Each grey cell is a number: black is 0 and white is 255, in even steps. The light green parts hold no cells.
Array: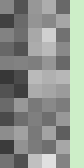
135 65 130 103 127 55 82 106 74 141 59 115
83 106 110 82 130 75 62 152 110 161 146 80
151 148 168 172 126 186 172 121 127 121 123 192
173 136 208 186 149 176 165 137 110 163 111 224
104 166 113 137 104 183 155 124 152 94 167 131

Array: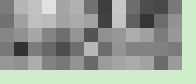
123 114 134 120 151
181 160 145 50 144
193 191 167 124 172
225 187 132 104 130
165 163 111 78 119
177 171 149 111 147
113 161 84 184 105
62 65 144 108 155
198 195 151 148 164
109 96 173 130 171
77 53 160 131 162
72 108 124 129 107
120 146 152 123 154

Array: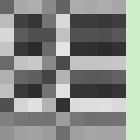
103 187 216 196 106 176 191 80 128 146
169 65 92 55 194 102 57 212 119 160
174 54 80 42 201 95 45 224 116 163
137 116 79 106 137 69 115 178 115 156
99 217 193 229 74 179 225 50 156 112
172 60 81 49 195 93 52 220 119 160
168 60 82 48 195 89 52 221 112 166
173 56 79 44 196 91 48 224 114 164
166 62 87 50 199 98 53 217 114 165

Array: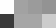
254 58
162 166
155 166
147 204

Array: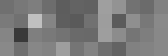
112 122 133 137
120 113 57 111
126 192 127 135
109 133 121 131
93 94 115 158
99 90 106 117
97 113 105 131
159 157 158 111
147 91 140 99
114 143 117 129
107 120 126 131
129 137 136 136

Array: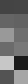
68 101 153 107 199 83
69 98 110 120 27 166
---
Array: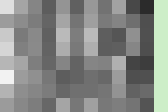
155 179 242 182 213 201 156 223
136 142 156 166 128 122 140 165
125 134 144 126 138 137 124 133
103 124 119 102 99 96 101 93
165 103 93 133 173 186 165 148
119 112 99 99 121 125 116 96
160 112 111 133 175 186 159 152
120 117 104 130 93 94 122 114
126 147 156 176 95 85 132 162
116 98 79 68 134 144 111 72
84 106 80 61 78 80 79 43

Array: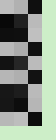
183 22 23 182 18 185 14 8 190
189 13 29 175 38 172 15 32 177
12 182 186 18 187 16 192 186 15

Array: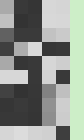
214 56 54 66 215 169 63 97 192 170
220 56 58 51 215 54 173 58 51 57
211 53 54 55 56 57 218 58 55 53
208 142 145 130 210 214 54 194 216 215
62 204 206 191 57 206 56 202 215 213

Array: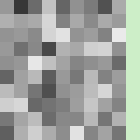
95 120 207 187 100 144 153 147 176 152
175 165 215 162 161 151 112 153 162 55
207 188 104 117 185 231 136 138 170 107
172 108 115 79 93 192 72 212 214 194
141 136 125 145 153 163 178 226 130 101
226 134 158 156 120 133 168 147 169 145
133 184 198 188 185 143 207 157 138 123
163 117 162 214 130 153 211 130 170 81
117 178 131 148 157 106 145 234 155 170

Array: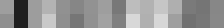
143 158
31 31
157 157
201 179
143 145
118 134
145 146
162 158
128 120
216 189
176 178
215 198
159 175
113 122
119 117
136 135

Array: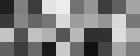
97 196 57 32
61 81 134 128
106 193 102 60
26 177 118 227
202 85 217 236
108 185 157 114
18 47 170 149
68 49 149 60
168 221 217 96
124 181 119 164

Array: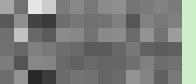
110 125 113 112 89 166
146 84 104 194 143 114
40 135 128 104 67 230
59 132 120 91 59 204
107 105 110 139 110 123
115 98 105 136 119 136
113 106 90 114 113 120
101 101 91 138 115 139
107 102 103 140 128 143
146 111 119 107 86 117
131 128 98 146 129 123
97 109 92 115 120 130
120 113 96 157 128 123
